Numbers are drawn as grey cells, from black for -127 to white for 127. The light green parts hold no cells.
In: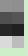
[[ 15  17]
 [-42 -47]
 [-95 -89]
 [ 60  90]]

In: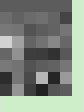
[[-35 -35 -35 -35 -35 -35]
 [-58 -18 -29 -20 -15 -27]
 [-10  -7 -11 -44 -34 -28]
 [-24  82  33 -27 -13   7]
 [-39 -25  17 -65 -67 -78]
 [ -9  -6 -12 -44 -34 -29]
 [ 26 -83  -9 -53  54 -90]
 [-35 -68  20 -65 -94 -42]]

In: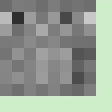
[[-17 -19  -4  -6 -17  -3 -17 -12]
 [ 72  58 -80  28  -7  24 -55   9]
 [ 16  28 -17   3  41  -2  22  -8]
 [-15  -5  -4  10  -1   7 -11 -14]
 [-36 -11  18  -2  33  19  29 -43]
 [ -8   6  -9   4  25   7  16 -29]
 [-19   5  16   2  28   3  20 -51]
 [ -1  -4 -16   1 -10   2 -15 -23]]

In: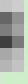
[[ 77  69]
 [ 18 -25]
 [ 33  -2]
 [ -6 -64]
 [ 58  40]
 [ 67  53]]

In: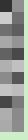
[[ 16 -77]
 [-16  76]
 [-33 -16]
 [ 20  40]
 [-54 -29]
 [ 64  48]
 [-41  11]
 [ 60  68]
 [ -5 -56]
 [ 10  46]
 [ 12  42]]

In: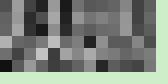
[[ -32  -47   29  -60  -93   25 -101  -14  -39  -35  -27    5  -60]
 [ -23  -29   24  -82  -47   39  -93   20  -11    1  -12   22  -60]
 [ -34  -26   37  -77 -101   14  -84  -20  -33  -20  -17   23  -52]
 [ -49   49  -25  -30   -5   61  -20   -1  -92   16  -36  -36    6]
 [  -3  -16  -60  -10   66  -66   35    7   42    3   -5  -25  -14]
 [  -8 -110  -36   25  -26  -65  -52  -28   13  -88  -34  -51  -59]]

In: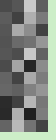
[[-33 -52 -41  73]
 [ -5 -35 -62  47]
 [-61 -41  42  13]
 [ 22 -44 -21 -13]
 [-29 -41 -50  72]
 [ 11 -52  36 -89]
 [ -3 -27 -60  41]
 [ 21 -24 -31   1]
 [ -8 -84 -62  54]
 [ -2 -86  48 -95]
 [-60 -27  56 -12]]
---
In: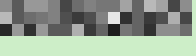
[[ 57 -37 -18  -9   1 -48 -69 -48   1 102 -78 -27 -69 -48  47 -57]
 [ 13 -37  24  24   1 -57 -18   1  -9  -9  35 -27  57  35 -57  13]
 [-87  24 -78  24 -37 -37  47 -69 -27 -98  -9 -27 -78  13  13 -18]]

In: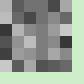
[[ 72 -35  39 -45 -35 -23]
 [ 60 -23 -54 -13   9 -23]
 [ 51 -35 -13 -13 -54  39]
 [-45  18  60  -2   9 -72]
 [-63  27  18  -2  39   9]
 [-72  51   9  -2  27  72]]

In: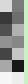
[[ 119  109]
 [  89   -5]
 [  40 -103]
 [  18    7]
 [ -47   49]
 [ -59   70]
 [ -71  -17]]

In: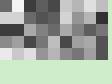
[[106  73  95  20  53  10  -9  31 -44]
 [ 83  83 -21 -44 -33  83  20  53 -78]
 [ 10  31 -55  -9  62 -55  31  41 -44]
 [-21 115 -66 -33 -55  73  53  95  62]
 [-66 -66  41   1 -21  41   1 -33  -9]]

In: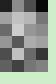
[[  33   65   54   -9]
 [  22  -39   44   33]
 [ -21   77   22   11]
 [ -30  -61   -9    1]
 [ -50   65  -21  -73]
 [ -96   11  -50 -119]]

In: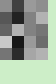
[[  73 -104   26  -19]
 [  14  -62   26   14]
 [ -10  -84   38   50]
 [ -28   50    2  -10]
 [ -40  -93    2   50]]

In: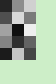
[[  34 -111  110]
 [   4  -80  -28]
 [ -48   89   -5]
 [ -90   13   80]
 [-100   68  -58]]
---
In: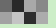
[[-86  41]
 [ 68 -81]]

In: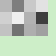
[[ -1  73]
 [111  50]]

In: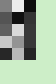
[[ 108 -114]
 [-111  -75]]

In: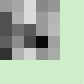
[[38 91]
 [48 91]]

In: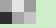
[[100  28]
 [ 37  67]]

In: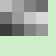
[[33  2]
 [26 69]]
